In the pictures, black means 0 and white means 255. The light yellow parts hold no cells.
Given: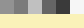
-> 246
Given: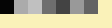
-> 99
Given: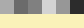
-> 44
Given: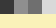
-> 217
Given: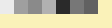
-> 97
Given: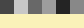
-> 136
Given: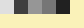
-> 33
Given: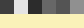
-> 144
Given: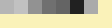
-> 170
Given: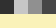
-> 70
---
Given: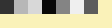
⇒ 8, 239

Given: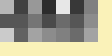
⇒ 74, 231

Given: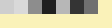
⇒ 31, 217

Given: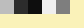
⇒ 14, 239

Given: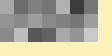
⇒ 137, 200

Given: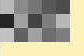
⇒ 67, 193
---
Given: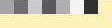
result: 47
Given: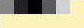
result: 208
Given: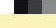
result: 138
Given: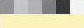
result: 242
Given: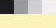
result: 239
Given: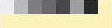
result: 41
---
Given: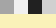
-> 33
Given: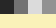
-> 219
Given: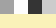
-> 52
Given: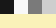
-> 122
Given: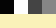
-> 68
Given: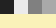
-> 128
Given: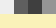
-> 63
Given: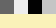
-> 2
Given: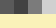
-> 123
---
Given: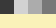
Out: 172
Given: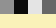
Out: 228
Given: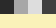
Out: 221
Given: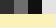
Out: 16
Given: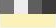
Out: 94
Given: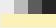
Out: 92
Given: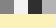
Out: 47
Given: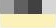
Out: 65
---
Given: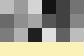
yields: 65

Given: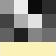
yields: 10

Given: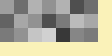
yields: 79

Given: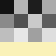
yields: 29

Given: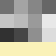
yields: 134

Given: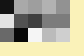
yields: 178

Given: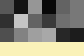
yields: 99
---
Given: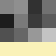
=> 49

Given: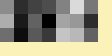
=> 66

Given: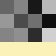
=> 24

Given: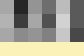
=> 148

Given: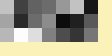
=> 98

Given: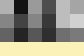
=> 154

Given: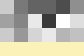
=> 99
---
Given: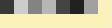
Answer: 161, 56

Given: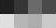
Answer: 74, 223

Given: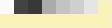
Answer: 229, 250

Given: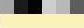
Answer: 93, 164

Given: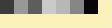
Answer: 7, 59

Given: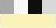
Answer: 216, 168

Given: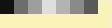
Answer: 89, 17

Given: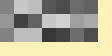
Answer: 98, 130

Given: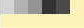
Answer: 74, 212

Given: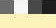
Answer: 31, 107
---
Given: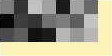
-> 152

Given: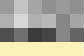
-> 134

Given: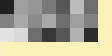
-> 178

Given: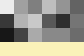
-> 137

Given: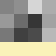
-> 75

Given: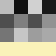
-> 157
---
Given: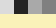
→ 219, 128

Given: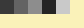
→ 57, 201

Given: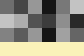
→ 110, 101

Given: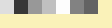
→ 222, 99

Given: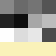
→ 136, 75

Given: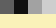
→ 95, 206

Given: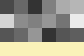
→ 73, 94

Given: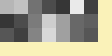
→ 182, 86

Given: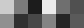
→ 204, 90

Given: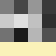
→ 126, 80
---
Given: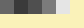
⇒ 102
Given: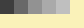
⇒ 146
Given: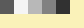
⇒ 129
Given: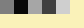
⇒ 126
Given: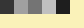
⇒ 116
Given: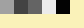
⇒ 100
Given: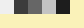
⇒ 102
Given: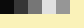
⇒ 118
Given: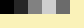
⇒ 107
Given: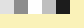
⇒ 191
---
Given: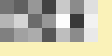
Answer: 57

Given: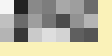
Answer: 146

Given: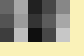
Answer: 92

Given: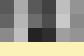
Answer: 201

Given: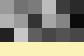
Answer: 133

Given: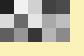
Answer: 169

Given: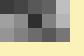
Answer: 129

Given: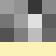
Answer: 224

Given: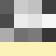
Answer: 226
